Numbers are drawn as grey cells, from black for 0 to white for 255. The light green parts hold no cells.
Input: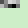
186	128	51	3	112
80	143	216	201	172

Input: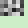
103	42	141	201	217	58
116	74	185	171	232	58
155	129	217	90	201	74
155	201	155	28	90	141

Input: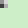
62	174
146	216

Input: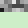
187	126	142	229	88	157	171
25	142	126	187	202	171	114
157	157	101	72	72	72	114

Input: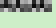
51	22	51	106	22	106	93	106	8	79	8	118	93
148	38	133	173	22	173	160	188	38	160	38	160	173
133	204	133	79	188	65	93	79	188	93	188	65	79

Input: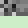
176	38	150	124	111	124	124
192	53	111	66	111	138	111
163	81	95	204	95	95	95
81	150	124	26	138	138	138

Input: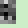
47	3	73	73
59	17	101	133
178	47	163	47
86	101	86	86
149	149	133	117
133	209	117	101

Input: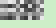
97	83	57	97	191	83	57	206	71	123	232
109	97	57	97	176	71	57	206	71	123	232
149	149	109	135	161	135	123	176	135	149	176
206	191	219	219	109	219	83	71	97	191	109
206	206	232	219	109	232	109	83	123	191	123

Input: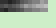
49	35	63	63	75	88	114	114	129	129	145	145
49	49	35	49	63	88	101	114	129	129	160	145
75	88	75	88	101	129	160	145	160	176	176	189
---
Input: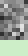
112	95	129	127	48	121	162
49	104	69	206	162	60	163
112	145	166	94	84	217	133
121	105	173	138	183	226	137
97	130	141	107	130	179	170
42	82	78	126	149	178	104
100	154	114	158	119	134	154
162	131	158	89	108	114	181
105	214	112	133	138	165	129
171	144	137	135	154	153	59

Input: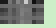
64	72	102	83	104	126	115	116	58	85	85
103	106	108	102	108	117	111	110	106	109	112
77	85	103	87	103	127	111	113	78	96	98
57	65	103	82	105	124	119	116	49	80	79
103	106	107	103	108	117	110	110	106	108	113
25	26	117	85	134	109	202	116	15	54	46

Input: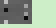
97	193	99	98	98	96	94	91
91	92	94	95	97	96	10	96
96	95	94	94	92	94	156	93
92	18	90	91	91	92	98	97
96	95	94	94	92	94	160	93
97	188	99	98	98	96	94	91

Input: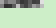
126	47	52	91	192	91	68	101	155	130	189
162	108	135	133	85	56	65	93	63	68	223

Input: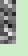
108	79	120	152
180	156	73	112
81	82	228	160
89	210	153	105
74	150	26	88
100	47	100	112
119	189	122	122
141	54	107	42
64	113	93	127
120	117	197	124
115	216	140	54

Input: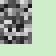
147	68	28	114	69	41	143	109
62	25	204	42	83	47	75	102
91	167	163	169	209	183	199	101
109	219	27	212	36	103	222	202
196	102	68	108	32	29	172	175
77	220	214	44	119	60	97	104
109	76	70	62	88	62	209	75
176	77	182	139	90	160	191	148
27	126	203	141	127	120	33	212
89	24	75	77	41	156	158	26
210	155	87	76	143	220	182	123
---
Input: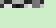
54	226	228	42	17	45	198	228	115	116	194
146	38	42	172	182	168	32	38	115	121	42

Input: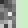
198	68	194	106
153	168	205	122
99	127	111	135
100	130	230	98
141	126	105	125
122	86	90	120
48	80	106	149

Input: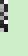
192	23
32	31
45	253
164	41
62	205
165	41
179	37
47	253

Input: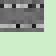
111	102	105	105	99	102	108	107	115	106	107
183	181	170	187	16	166	151	141	29	182	189
107	107	103	92	105	98	111	98	108	119	115
103	107	113	110	112	114	108	103	113	102	93
101	109	112	107	113	111	121	115	109	103	102
105	111	110	102	112	112	89	88	96	114	98
37	191	176	41	202	175	187	35	59	181	46
94	112	106	106	120	109	120	127	92	102	117

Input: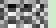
133	119	252	248	135	176	240	221	91	63	227	102
186	123	59	66	105	144	69	89	134	210	79	123
66	195	95	95	204	71	100	87	206	130	96	202
92	135	243	234	162	159	231	204	129	45	210	132
61	200	71	71	210	63	78	66	222	143	73	210
192	118	8	13	95	143	21	54	155	242	38	136
80	170	194	190	187	109	189	166	159	79	176	166

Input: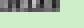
91	101	81	140	90	122	99	73	87	87	93	110	112	92	113
130	148	54	114	40	145	160	59	177	85	50	125	128	35	85
130	140	65	91	48	127	153	52	194	116	26	133	122	45	89
